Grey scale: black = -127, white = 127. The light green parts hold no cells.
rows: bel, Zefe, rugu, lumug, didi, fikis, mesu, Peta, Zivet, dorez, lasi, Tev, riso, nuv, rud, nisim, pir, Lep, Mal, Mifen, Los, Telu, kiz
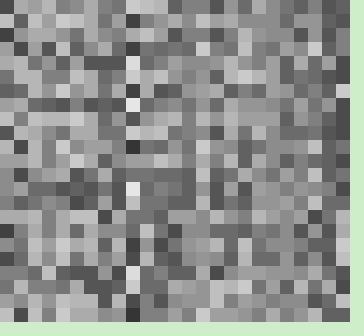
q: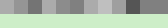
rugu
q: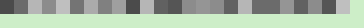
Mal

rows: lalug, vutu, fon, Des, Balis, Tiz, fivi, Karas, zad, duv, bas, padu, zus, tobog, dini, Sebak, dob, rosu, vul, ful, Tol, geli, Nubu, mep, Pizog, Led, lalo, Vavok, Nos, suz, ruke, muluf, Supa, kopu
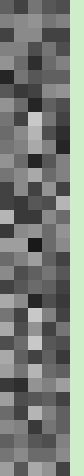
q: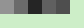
Karas
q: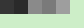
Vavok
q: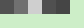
Pizog
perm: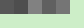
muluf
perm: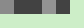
tobog
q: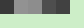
fon
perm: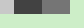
zad

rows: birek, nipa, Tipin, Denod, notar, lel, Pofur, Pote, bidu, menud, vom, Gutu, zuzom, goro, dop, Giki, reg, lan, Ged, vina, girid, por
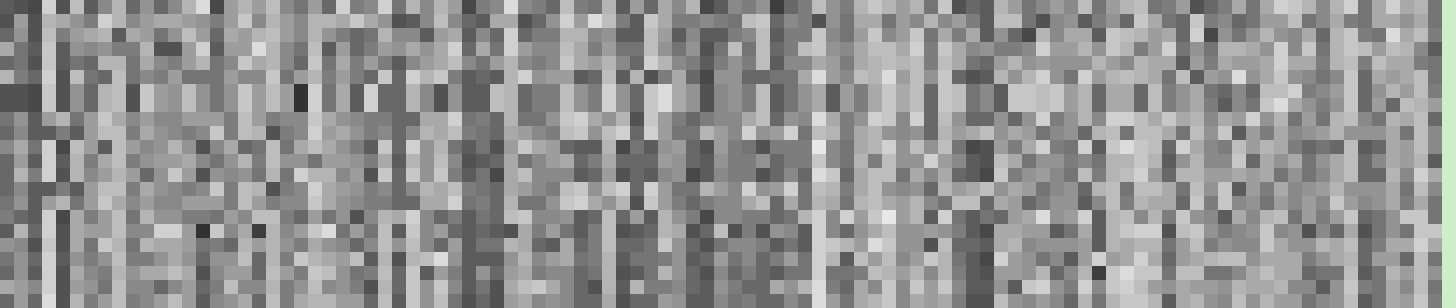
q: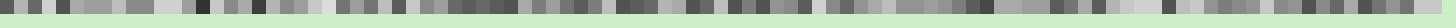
reg
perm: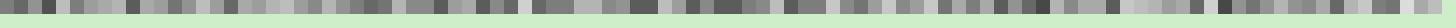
Tipin
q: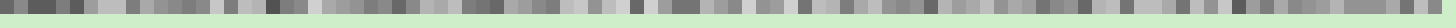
goro
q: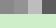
por

